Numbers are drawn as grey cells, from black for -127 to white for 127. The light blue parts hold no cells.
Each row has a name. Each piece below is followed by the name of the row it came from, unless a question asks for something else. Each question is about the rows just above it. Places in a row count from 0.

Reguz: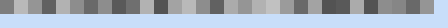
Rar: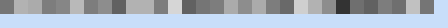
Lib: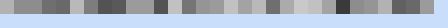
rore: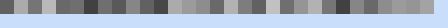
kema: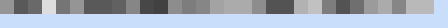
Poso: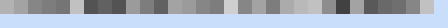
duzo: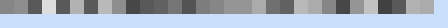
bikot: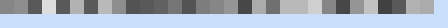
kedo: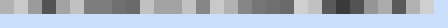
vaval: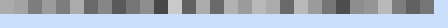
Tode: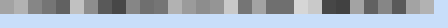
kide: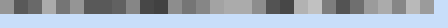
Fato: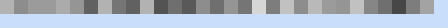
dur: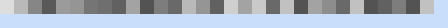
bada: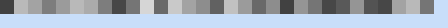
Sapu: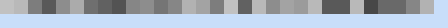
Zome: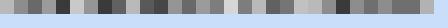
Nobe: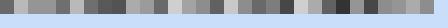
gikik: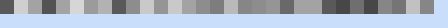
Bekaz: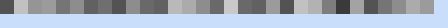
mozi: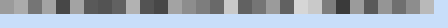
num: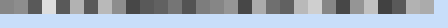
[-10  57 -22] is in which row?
rore
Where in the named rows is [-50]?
vaval, 24

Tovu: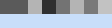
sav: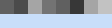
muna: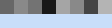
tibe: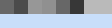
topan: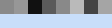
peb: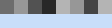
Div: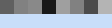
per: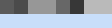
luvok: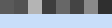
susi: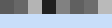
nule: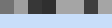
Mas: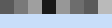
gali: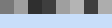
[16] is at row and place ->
tibe, 3
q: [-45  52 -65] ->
luvok
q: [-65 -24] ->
luvok
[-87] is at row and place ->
peb, 3
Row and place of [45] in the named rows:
gali, 7

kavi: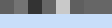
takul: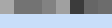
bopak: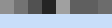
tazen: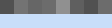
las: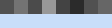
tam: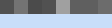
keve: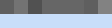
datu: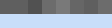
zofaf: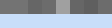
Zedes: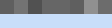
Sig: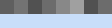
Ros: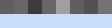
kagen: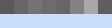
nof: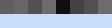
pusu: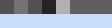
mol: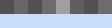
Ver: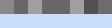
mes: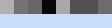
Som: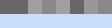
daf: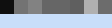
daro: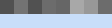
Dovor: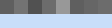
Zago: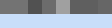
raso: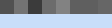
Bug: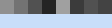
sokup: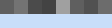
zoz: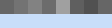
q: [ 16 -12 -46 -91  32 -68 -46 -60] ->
Bug
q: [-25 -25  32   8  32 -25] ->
Som
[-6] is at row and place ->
datu, 4
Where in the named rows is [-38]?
kagen, 0
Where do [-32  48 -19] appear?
daf

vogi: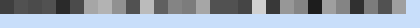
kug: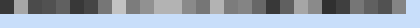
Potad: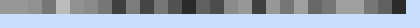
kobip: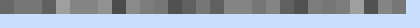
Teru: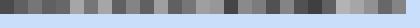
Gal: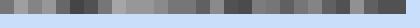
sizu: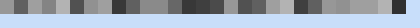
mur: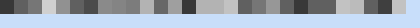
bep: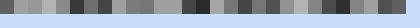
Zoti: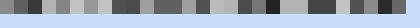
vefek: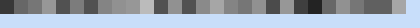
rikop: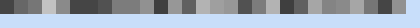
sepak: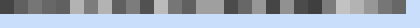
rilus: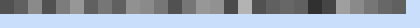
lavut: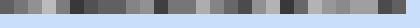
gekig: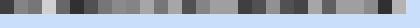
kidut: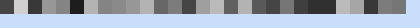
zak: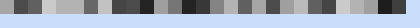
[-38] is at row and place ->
kidut, 18
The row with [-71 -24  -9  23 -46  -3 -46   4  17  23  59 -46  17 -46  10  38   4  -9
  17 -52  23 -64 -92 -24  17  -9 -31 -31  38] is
vefek
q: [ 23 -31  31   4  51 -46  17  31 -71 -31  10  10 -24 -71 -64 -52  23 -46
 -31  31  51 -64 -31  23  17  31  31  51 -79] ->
sizu
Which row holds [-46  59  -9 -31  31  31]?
sepak
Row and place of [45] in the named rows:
lavut, 14
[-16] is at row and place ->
bep, 6
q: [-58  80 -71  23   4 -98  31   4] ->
vogi

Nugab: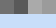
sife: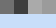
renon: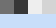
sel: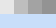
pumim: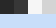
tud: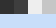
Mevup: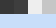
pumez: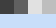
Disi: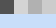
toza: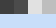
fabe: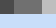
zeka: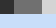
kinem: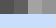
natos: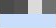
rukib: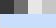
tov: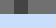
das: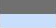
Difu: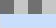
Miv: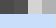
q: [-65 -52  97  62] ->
toza
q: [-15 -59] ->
tov
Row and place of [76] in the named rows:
Disi, 3
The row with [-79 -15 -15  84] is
zeka
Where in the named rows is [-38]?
Nugab, 1
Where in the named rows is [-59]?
tov, 1
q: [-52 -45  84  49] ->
Miv

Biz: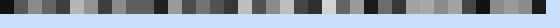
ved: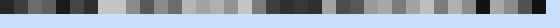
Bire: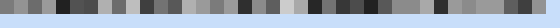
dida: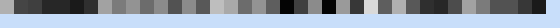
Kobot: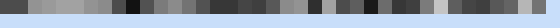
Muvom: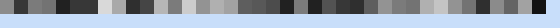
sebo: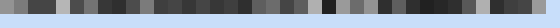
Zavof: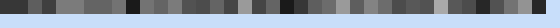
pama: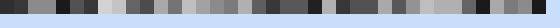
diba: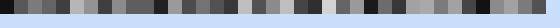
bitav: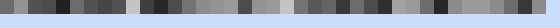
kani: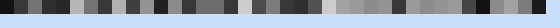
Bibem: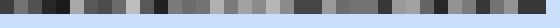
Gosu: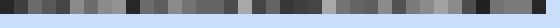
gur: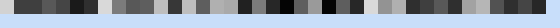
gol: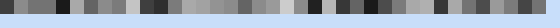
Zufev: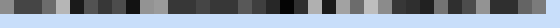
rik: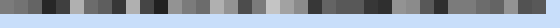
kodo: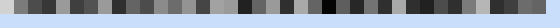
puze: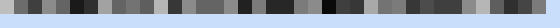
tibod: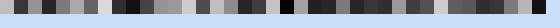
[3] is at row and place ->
Zavof, 26
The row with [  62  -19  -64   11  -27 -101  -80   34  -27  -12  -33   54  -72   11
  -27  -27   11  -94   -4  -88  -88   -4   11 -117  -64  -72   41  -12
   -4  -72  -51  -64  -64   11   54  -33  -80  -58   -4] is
puze

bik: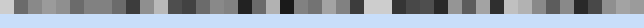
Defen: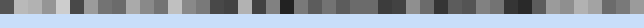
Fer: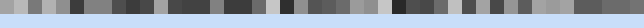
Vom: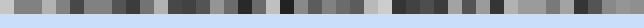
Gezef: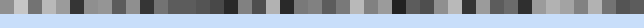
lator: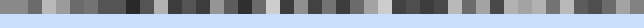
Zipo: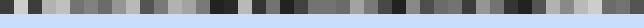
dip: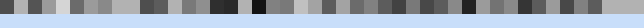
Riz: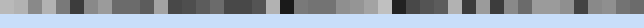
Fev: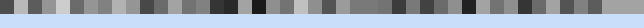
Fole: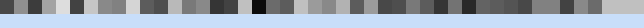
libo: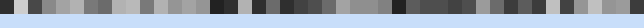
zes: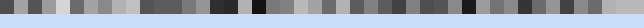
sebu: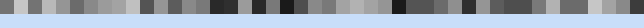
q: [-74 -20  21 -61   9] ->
zes
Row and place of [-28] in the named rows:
Fole, 34
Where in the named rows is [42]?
Defen, 9

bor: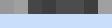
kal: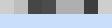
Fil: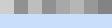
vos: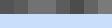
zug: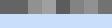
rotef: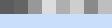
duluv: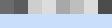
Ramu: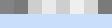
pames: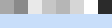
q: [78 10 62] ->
rotef
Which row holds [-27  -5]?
vos
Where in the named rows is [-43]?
vos, 0
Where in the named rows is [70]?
pames, 3
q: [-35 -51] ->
vos
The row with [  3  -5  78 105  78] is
Ramu

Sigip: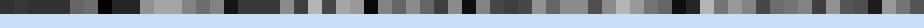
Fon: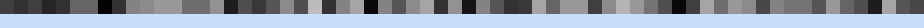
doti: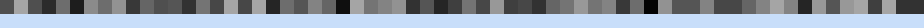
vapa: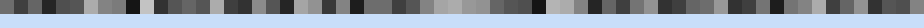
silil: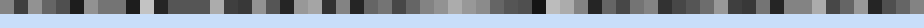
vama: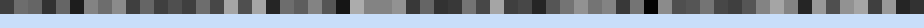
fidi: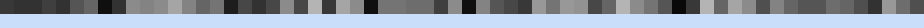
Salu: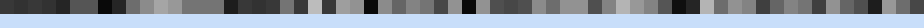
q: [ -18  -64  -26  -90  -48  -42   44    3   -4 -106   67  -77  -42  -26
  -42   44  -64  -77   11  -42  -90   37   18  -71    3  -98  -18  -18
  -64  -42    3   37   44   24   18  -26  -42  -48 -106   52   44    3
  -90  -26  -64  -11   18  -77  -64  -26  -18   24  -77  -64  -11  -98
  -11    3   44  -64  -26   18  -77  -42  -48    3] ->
vapa
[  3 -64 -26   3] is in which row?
Salu
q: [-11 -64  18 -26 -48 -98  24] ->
Salu
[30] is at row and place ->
Salu, 24
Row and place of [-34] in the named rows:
vama, 21
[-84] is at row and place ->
doti, 3
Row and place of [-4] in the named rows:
vapa, 8

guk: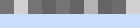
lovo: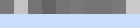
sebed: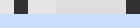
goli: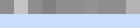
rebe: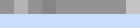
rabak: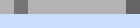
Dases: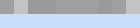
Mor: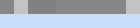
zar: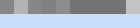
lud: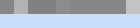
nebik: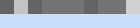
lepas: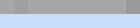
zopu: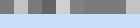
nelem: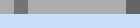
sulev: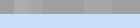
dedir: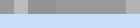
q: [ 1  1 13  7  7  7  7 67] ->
lud
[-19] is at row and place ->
guk, 8
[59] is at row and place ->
dedir, 1
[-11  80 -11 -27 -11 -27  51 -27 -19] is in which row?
guk
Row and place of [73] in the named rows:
lovo, 9

